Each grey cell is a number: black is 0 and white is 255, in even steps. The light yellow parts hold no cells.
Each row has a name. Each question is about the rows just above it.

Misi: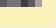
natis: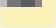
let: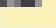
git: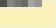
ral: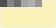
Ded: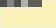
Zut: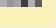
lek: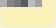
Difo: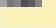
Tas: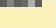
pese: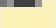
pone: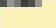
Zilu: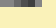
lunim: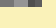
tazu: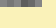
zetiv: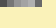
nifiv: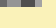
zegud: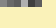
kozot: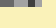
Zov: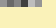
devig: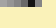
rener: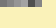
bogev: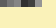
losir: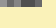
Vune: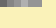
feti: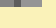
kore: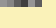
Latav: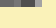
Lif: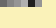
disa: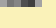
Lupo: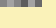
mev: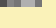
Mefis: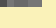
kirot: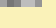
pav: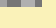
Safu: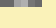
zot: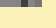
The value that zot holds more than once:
[133]
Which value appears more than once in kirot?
[189]
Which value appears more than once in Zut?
[176]

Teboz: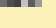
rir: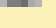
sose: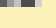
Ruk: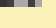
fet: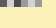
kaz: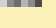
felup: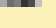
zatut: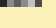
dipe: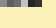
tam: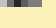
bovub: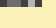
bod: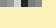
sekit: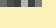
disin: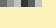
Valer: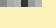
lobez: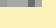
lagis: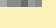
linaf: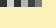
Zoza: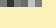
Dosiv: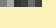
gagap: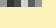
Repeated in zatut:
[138]
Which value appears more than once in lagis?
[138]
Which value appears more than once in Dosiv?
[64]
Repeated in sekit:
[64]
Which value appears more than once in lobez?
[169]

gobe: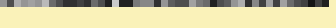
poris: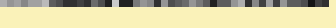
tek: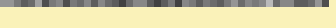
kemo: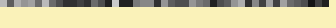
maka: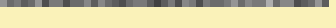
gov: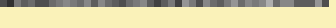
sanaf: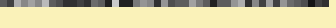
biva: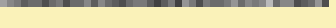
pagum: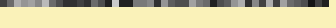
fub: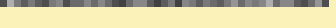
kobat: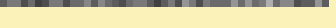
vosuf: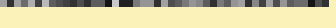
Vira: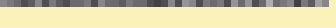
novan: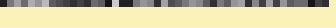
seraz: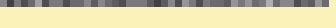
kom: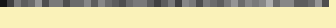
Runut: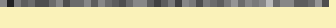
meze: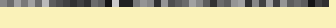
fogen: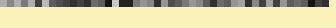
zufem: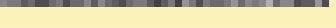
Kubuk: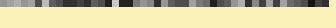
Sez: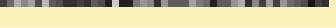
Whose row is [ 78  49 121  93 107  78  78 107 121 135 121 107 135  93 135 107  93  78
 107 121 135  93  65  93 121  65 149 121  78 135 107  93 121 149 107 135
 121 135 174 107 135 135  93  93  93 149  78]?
gov
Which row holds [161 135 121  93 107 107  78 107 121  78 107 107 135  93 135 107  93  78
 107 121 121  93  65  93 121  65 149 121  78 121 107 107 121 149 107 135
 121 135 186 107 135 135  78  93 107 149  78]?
biva
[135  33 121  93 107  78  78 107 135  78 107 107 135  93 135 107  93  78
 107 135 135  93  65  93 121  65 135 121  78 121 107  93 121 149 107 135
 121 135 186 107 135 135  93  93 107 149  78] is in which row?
Runut
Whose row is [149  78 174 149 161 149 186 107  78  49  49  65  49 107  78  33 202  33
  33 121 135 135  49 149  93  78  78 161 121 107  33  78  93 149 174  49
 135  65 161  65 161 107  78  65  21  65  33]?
gobe
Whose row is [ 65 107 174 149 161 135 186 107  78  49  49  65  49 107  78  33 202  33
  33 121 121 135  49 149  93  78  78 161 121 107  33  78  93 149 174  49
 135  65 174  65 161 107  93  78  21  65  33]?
pagum
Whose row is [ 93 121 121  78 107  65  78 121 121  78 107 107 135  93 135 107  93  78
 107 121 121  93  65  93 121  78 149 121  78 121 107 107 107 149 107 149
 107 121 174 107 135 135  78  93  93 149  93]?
kobat

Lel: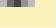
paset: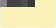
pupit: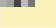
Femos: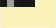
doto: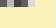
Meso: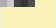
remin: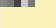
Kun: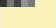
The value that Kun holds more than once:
[120]
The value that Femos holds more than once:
[24]
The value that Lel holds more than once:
[188]
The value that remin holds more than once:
[120]
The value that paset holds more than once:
[67]
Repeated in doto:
[93]

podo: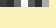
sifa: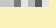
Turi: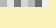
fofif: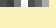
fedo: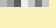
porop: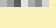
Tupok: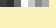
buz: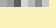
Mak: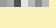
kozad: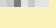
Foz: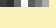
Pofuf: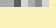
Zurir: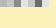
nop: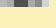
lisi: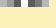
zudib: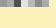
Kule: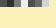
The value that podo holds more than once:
[48]
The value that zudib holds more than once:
[170]
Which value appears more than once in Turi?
[183]
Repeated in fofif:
[80]

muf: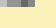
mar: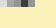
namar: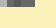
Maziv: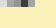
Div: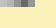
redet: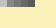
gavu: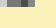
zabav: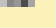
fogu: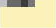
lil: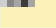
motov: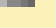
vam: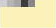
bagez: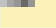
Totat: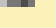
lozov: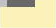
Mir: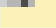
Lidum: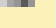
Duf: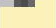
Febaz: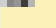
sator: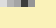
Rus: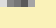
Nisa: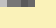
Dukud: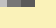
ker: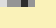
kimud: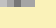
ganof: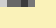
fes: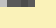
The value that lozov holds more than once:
[104]
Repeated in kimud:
[165]
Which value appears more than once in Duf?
[193]
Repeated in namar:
[104]

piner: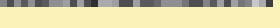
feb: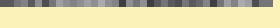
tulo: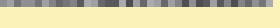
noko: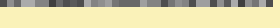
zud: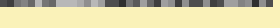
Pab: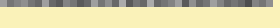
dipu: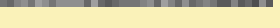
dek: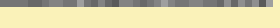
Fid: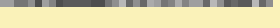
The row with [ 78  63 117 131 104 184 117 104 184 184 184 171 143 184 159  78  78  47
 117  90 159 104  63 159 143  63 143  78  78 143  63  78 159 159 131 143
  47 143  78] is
zud
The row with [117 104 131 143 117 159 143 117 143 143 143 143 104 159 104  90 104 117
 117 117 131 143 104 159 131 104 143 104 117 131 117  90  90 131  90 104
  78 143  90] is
dipu

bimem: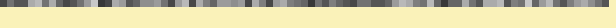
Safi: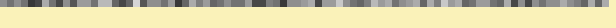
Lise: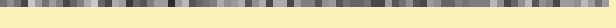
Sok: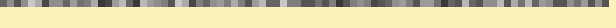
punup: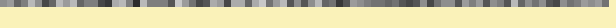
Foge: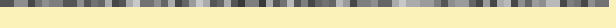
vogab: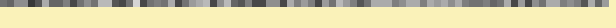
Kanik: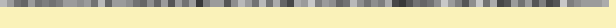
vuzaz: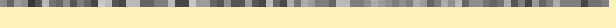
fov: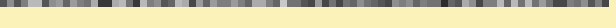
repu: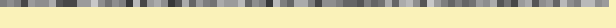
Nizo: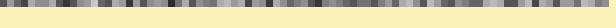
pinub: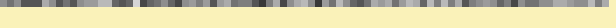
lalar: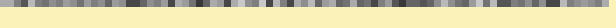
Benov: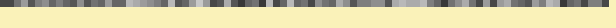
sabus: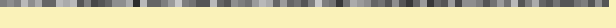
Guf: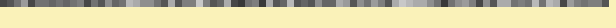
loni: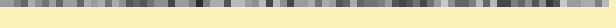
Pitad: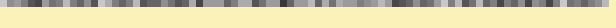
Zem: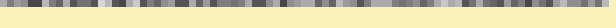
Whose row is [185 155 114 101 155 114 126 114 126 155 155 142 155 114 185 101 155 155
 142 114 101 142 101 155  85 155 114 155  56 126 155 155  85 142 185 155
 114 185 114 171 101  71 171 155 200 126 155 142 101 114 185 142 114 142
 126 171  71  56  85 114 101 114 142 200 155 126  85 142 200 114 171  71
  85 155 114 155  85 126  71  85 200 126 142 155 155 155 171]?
Kanik
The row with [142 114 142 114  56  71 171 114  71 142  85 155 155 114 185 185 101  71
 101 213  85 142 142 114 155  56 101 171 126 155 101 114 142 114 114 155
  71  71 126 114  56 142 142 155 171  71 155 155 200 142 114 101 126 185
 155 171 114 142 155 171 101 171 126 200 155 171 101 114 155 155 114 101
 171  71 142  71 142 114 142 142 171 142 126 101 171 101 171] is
Safi

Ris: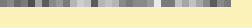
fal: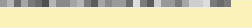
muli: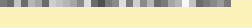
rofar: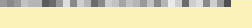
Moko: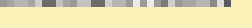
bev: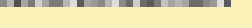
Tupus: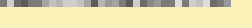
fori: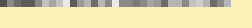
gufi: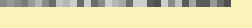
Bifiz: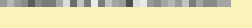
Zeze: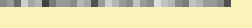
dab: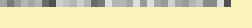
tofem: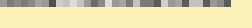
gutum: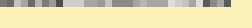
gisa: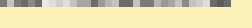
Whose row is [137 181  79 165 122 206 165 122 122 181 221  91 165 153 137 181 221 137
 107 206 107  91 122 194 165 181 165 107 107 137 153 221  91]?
bev
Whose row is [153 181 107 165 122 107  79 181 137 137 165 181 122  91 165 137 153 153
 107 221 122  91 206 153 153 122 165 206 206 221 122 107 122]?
fal

